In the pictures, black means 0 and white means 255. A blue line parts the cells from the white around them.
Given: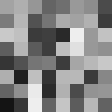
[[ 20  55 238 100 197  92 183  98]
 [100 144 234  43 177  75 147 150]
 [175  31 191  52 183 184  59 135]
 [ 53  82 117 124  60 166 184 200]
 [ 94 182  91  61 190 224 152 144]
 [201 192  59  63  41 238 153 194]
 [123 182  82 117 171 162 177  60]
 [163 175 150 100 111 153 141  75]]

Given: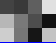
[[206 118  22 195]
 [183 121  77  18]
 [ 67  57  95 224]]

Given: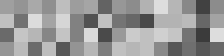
[[149 186 107 189  87 148 182 125 192 182 192 137  86 111  86 104]
 [106 197 182 134 196 129 218  74 153 203 192 208 197 115  59 221]
 [192 114 220 164 214 129  82 193 116 103  73 179 179 186 103 163]
 [159 148 169 143 190 157 165  99 151 140 178 221 182 136  65 140]]

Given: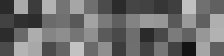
[[ 75 180 168  75 101 194 106 143  61 111  66 118  66  20 166  95]
 [ 44 105 173 133 142 117 144  90  73 110  42  73 123  98 151 178]
 [ 66  48  44 107 112  88 163 122  95 131 154 151  89 154  96 175]
 [ 42 170  60 179 116 166 111  75  43  69  66  54  63 193 112  96]]

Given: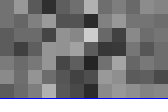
[[ 92 107 126 177  88  73  43 138 152 143 131 135]
 [138 110 148 109  85  66  78 153 143  91  95  74]
 [123 107 120 149  70  94  36 113 165 102 120 109]
 [ 92  64  94 149 146 162  92  55  57 118  86 109]
 [ 92 107 107  69 146 135 205 104  65 137 109 117]
 [114 102 128 154  82  83  43 129 152 116 116 109]
 [114 152  89  47  94 111 177 110 126 105 140 132]]

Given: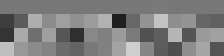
[[191 152 139 131 107 100 121 129 163 206 134  92  78 142 165  84]
 [ 52 170 111 159  86  47 136 128 155 122  81  94 181  85 154 161]
 [ 62  91 174 140 159 144 156 178  31 103 147 195 142 148 102  96]
 [119 120 120 120 120 119 119 119 120 120 120 121 119 120 120 120]]
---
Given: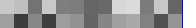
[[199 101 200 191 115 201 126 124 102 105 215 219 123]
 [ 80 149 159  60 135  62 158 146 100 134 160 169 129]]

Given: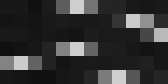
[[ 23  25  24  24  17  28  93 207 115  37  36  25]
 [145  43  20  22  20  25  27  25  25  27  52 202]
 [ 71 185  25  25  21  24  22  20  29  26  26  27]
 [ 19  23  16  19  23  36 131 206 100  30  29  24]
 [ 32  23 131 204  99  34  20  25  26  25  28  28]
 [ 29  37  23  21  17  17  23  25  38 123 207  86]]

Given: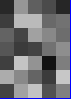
[[ 75  38  40 150  95]
 [105 114  61 186 186]
 [136 109  99  68 161]
 [114 142  86  59  66]
 [ 18 126  63 196 147]
 [ 59 199 172 137 100]
 [ 81 128  67 162 195]]

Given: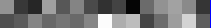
[[138  53 147  56  38 160  87 132  74  49  67   5 107 146 162]
 [211  94  79  91 133 104 117 105 133 252 173 189  68 108 157]]

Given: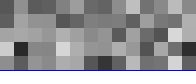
[[187 137  87 144  91  95 129 157 105  99 141 191 114 137]
 [114 176  94 163 146 145  86 101 127 123 125  96 158 120]
 [216 175 164 168 162 151 176 160 138 148  90 161 107  83]
 [111  45 204  41 135 134 214 174 149 146 174 152  83 168]
 [212  96 142  92 148 138 173 167  86  53  97 185 112 116]]

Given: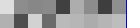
[[ 62 143 222 141 135 138  64 173 140]
 [181 189 177  78 210 107 186 182 172]]

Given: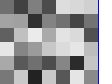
[[216 208 111  65 127  76 221]
 [ 68 115 163 160  48 131 113]
 [218  81  96 192 235 170 227]
 [230 189 230 133 155 199 219]
 [ 43 197 169  89 112  77 134]
 [229 138 120 201  34 200  87]]

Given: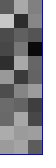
[[169 128  91]
 [ 45 135 199]
 [ 96  84  75]
 [119  10  71]
 [169 102  46]
 [ 59  99 153]
 [133 156  77]
 [100  62 107]
 [167  71 105]
 [155 158 172]
 [164  92 155]]

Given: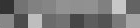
[[199  99  51 115 129 133 146 144 145 128]
 [122 165 136  76 190 107 114  70  93  83]]
